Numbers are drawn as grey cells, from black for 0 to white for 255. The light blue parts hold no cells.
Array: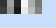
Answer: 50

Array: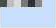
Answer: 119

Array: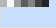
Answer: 93

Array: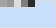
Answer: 150

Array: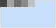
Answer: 138

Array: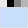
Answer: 182

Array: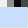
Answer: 143

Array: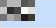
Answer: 59
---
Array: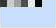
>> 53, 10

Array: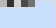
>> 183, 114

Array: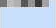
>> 117, 162

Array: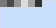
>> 121, 50

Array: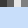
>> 57, 128

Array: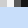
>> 206, 22

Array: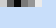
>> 206, 234

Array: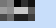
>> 119, 61

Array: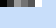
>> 3, 255
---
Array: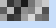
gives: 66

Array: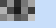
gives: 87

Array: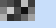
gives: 60

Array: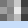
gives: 188

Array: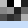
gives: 62

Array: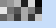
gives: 58

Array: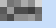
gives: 143

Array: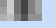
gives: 130

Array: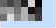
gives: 139
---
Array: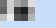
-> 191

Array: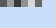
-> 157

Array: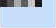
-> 81

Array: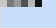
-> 122

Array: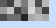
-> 109

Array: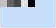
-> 195

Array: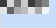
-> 171

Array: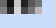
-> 46

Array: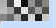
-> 174

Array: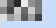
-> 159
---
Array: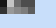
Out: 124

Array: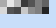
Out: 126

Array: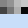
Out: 174

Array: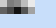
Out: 84

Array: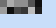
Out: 188

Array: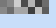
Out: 193

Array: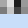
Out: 67
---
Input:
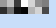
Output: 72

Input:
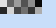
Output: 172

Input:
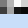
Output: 8

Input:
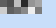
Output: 123

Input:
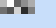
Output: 127

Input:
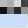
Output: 149
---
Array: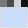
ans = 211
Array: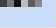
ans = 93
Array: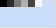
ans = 69
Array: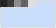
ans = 98
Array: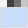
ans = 112
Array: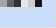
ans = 204
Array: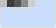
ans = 139
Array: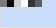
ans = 52
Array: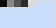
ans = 43
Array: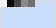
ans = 138
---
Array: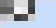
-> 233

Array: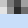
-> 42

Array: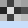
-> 49

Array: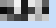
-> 186

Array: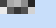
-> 80

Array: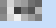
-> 84

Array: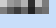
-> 99

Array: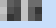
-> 95

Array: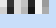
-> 245
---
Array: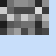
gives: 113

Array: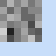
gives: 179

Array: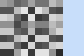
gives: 145

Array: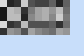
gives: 36

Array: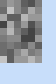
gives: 152

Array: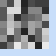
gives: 75

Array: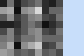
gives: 115
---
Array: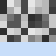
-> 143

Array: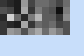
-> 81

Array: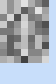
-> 214

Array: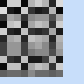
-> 107

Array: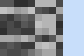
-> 74
